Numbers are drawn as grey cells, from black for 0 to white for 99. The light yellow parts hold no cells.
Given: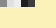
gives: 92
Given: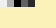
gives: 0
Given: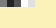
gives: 32
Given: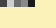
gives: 42
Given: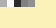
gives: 17
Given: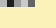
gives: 60
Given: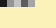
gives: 76
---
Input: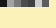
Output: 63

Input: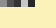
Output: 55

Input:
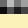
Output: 62

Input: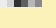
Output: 82

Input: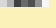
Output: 84

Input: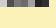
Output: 63

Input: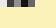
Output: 56

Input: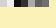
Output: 82

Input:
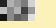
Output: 81

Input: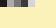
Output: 66
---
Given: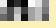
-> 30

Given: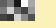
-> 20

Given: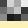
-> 10

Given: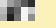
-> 12

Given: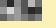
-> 54

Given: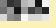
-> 54
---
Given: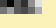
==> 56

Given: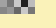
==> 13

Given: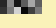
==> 65

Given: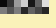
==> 38

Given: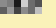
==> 42

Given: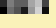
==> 75

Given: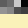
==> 78

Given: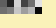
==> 43

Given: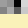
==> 2
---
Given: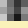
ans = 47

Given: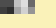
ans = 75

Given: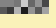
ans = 40

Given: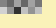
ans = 40

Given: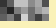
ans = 43

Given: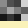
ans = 65

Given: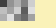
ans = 80

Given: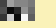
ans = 15

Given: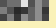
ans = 38
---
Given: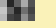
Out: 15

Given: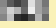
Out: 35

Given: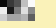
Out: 22

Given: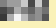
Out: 61

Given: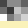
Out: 54

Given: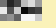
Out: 14

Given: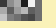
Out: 55

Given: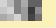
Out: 72
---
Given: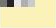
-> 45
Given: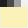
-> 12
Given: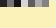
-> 14
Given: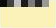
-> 4
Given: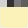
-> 82
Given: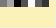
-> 47
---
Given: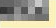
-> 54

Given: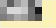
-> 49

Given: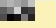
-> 30

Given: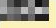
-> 28

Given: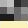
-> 11

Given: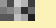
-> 34

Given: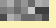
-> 29

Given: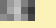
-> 55

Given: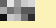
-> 7
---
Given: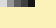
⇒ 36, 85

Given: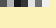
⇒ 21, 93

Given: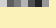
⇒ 70, 81

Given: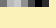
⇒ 56, 78

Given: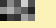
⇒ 47, 80

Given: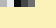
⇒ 6, 92

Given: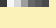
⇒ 61, 96

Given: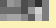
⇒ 30, 81

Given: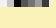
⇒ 33, 94
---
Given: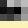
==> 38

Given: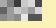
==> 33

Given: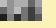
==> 24

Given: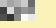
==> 97

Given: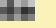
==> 39

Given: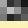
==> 24

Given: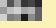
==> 54

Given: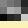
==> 19
